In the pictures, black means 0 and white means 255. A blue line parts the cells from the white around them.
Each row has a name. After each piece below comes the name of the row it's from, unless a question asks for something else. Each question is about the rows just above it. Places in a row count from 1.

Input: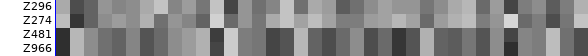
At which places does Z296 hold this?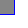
5 9 16
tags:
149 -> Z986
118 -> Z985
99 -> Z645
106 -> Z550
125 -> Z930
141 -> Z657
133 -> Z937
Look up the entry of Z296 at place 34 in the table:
Z930
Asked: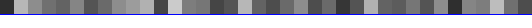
Z966
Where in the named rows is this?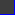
Z481, 12

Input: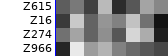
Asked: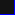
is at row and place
Z16, 8
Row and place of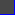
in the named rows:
Z966, 8

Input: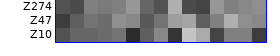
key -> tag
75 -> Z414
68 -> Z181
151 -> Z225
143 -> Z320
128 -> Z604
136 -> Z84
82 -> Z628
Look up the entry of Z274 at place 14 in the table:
Z84
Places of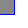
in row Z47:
6 15
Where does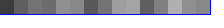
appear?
Z47
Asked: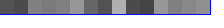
Z274
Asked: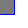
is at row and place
Z274, 4

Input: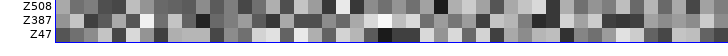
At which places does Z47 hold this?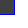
8 25 26 32
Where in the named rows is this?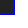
Z387, 11
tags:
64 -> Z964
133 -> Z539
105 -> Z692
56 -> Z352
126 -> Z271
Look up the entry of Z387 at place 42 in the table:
Z964
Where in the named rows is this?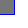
Z387, 29
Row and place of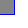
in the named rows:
Z47, 38

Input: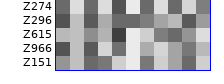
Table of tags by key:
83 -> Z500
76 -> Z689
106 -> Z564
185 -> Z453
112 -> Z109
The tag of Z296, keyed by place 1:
Z500
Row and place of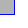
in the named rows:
Z615, 4
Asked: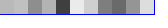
Z615
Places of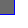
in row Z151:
3 10
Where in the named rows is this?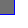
Z966, 5
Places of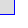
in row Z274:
2 4 8

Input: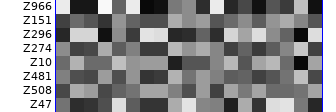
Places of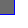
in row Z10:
1 3 4 17
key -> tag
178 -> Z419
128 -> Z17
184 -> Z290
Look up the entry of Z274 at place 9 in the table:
Z290
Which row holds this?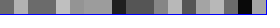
Z10

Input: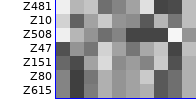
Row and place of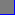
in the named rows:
Z615, 3
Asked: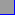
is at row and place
Z151, 6
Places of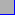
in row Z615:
4 7 10
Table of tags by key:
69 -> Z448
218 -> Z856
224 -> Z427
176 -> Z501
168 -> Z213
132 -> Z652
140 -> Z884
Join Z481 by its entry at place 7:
Z427
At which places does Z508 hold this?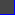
6 7 8

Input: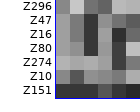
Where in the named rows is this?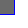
Z16, 6
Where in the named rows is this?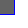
Z296, 4
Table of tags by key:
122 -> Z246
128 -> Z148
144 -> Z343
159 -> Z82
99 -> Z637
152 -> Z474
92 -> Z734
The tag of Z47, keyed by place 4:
Z343
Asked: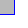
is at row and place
Z296, 5
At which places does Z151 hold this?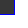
1 2 3 5
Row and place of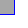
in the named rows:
Z274, 2
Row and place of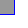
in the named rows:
Z80, 4

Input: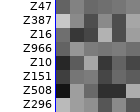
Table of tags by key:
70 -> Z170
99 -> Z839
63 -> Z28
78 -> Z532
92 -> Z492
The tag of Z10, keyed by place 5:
Z839
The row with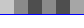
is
Z387
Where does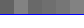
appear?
Z47

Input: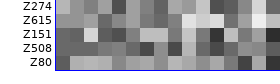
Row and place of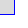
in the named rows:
Z615, 12
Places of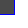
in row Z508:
7 9 12
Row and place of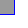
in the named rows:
Z274, 10
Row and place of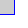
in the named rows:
Z615, 11
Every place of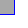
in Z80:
7 10 12 15
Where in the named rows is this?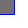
Z615, 13

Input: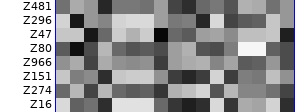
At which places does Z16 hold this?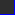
4 11 17
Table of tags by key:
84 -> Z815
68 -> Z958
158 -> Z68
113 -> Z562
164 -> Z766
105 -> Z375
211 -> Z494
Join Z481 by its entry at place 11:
Z375

